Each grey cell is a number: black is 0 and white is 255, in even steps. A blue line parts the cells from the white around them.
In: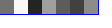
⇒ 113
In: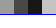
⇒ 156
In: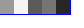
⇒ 154
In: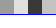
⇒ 156
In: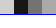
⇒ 208
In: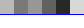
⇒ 185
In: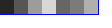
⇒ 38
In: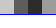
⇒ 200
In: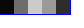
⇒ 8
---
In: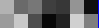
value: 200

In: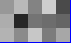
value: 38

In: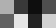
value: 230

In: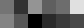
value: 87

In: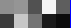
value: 199

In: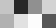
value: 225

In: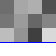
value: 155

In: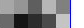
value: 21

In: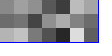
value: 116

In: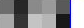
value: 52
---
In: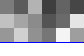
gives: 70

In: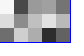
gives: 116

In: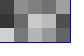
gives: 159

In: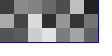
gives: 33

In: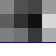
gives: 155

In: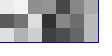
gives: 171

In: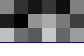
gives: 129

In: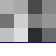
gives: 135
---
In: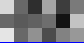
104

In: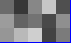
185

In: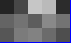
123

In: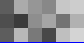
184

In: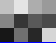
112

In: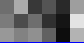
130

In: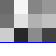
39

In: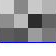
84

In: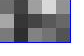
46
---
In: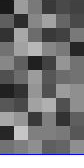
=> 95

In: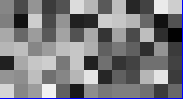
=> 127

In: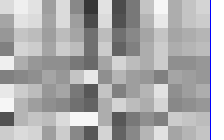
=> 165

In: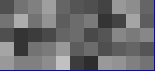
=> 115

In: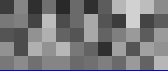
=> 120
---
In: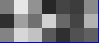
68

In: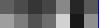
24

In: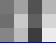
96

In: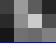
203

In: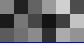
63

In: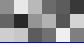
85
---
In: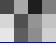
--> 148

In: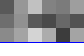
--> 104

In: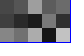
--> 121

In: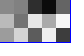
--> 170

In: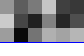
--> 38

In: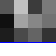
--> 135

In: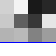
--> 55

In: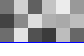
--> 169

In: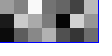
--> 209
